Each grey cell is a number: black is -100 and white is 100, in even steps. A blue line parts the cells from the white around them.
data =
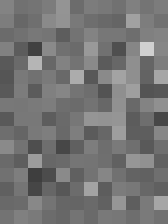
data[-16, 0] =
3
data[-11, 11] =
30
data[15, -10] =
-4
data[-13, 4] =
-12
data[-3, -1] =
-25
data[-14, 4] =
-27
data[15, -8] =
-19
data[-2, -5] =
-24
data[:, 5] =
[-15, -5, -10, -16, -10, 35, -9, -16, -7, -1, -25, -8, -25, -15, -21, -9]
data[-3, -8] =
-32
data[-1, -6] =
-17
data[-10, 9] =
25
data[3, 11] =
5
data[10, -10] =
-39
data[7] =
[-6, -7, -4, -2, -14, -16, -10, -19, 14, -18, 3, 13]
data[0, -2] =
-9
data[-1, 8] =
-7
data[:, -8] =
[16, 15, -27, -12, 2, -18, 5, -14, -17, -18, -44, -17, 8, -32, -20, -19]
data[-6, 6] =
-2
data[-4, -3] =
-22
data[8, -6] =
17
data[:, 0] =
[3, -2, -16, 1, -30, -33, -30, -6, -30, -14, 8, -17, -11, -25, -18, -10]
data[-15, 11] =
-11
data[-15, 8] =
-21
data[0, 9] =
0
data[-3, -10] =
-45
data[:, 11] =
[-3, -11, 3, 5, -2, 30, -32, 13, -44, 6, -14, -24, -13, -25, 30, -11]
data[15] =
[-10, 0, -4, -15, -19, -9, -17, -5, -7, -14, -4, -11]
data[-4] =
[-11, -1, -51, -40, 8, -25, -10, 5, -11, -22, -24, -13]
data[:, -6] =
[-3, -14, 3, 20, 8, -31, -14, -10, 17, -29, -2, -9, -10, 28, -17, -17]
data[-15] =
[-2, -19, -13, 8, 15, -5, -14, -18, -21, 26, -2, -11]
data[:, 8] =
[-11, -21, -7, -38, -19, 28, 12, 14, 17, 24, -4, -24, -11, -3, 18, -7]
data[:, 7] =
[-6, -18, -7, -11, -29, 8, -35, -19, 15, -19, -14, -13, 5, -27, -24, -5]

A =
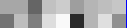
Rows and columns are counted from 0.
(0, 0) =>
31
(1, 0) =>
-10
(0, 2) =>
-21
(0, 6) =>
42

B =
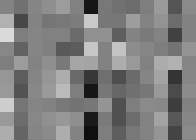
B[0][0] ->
3
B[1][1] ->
-44
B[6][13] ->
9
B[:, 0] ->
[3, 39, 71, 6, -1, 18, 20, 61, 20, 36]
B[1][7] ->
-7
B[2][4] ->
1
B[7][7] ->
16
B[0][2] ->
4
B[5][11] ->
29
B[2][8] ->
-26
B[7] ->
[61, -8, 4, 2, -5, -10, -7, 16, -37, -1, 8, 7, -52, 1]
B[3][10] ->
5
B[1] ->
[39, -44, 3, -8, -6, -3, 58, -7, -7, 23, 3, 15, -15, 2]
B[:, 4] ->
[22, -6, 1, -30, -5, 36, 46, -5, 19, 36]
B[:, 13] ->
[8, 2, 2, 16, 4, 5, 9, 1, 5, 8]
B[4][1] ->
22
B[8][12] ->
-32
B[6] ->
[20, -35, 7, 21, 46, -1, -83, -7, -20, -12, -7, 20, -41, 9]
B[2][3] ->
1
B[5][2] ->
4
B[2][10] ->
-4
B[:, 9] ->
[-15, 23, 3, 10, 20, -16, -12, -1, -15, -6]
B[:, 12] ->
[-34, -15, -49, -10, 39, -59, -41, -52, -32, -47]
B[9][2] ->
4
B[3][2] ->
4
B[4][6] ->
29

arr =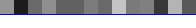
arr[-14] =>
17
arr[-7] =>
-18
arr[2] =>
-17
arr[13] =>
-30
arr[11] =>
-56
